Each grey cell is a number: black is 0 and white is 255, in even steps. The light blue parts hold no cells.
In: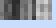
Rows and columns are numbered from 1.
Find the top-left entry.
128
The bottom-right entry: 153
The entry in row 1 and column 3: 72
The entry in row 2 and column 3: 101
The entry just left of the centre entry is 128
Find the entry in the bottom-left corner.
128
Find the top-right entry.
153
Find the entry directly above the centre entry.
101
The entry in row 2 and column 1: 128
